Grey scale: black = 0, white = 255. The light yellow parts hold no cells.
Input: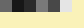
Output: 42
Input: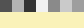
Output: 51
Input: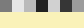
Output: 186
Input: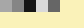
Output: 21
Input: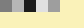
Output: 27
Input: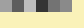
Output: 189
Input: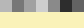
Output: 161
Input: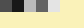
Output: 186
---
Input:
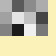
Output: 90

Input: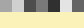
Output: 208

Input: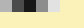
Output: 75

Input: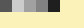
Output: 204

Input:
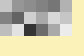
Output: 150

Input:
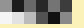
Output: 28

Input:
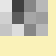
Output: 63

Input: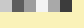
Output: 93
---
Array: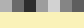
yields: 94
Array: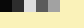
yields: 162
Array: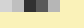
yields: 182
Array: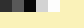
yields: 253
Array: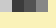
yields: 134
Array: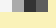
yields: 93
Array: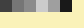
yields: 25
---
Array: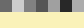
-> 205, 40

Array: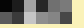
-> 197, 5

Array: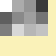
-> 255, 57

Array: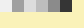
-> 240, 53

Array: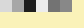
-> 236, 29

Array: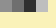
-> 190, 48

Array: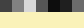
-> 216, 13

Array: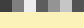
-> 236, 62

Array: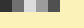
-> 220, 49

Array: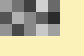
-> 209, 43
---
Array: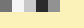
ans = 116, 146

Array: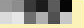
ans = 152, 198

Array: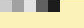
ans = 204, 28

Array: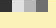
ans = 50, 111

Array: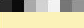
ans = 43, 148

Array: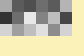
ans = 170, 211
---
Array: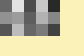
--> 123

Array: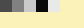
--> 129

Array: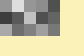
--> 129

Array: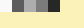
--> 123

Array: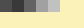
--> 99

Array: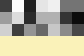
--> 138
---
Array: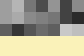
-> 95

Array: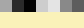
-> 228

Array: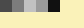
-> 193

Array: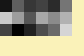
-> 77

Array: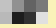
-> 29

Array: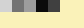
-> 157

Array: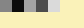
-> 163

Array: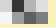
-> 157

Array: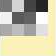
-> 189

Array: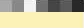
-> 69
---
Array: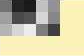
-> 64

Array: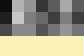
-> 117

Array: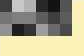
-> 73

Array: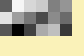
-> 56

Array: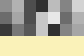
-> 166

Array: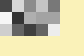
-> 237

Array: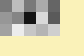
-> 207
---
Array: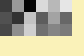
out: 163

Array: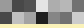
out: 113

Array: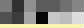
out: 188

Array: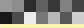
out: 87

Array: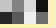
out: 238

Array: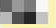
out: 38

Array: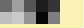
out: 7

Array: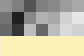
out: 209

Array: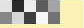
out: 248
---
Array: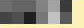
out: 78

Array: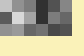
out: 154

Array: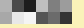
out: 232

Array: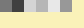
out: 64

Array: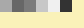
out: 103

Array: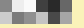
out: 123
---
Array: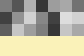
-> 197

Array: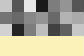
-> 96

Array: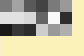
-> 153

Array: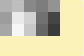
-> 102

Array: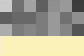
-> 133

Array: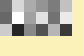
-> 182

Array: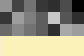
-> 169
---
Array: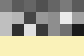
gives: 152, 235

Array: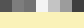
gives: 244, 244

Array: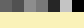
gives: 120, 196

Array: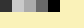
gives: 171, 202

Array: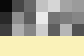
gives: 234, 234

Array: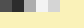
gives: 173, 243

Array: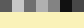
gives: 176, 198
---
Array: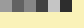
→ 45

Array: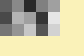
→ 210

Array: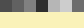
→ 109

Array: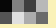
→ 106

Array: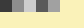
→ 161

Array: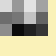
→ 54
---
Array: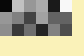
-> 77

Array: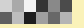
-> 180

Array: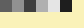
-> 30

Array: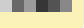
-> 136

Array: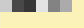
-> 171

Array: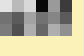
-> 144

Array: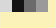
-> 154

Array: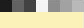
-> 185

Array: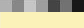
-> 24

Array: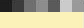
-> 153
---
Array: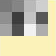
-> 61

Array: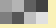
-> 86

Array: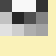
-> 39

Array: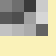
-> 78

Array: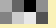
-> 204

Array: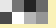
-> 254

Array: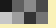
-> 158

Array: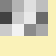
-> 202

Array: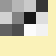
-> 130
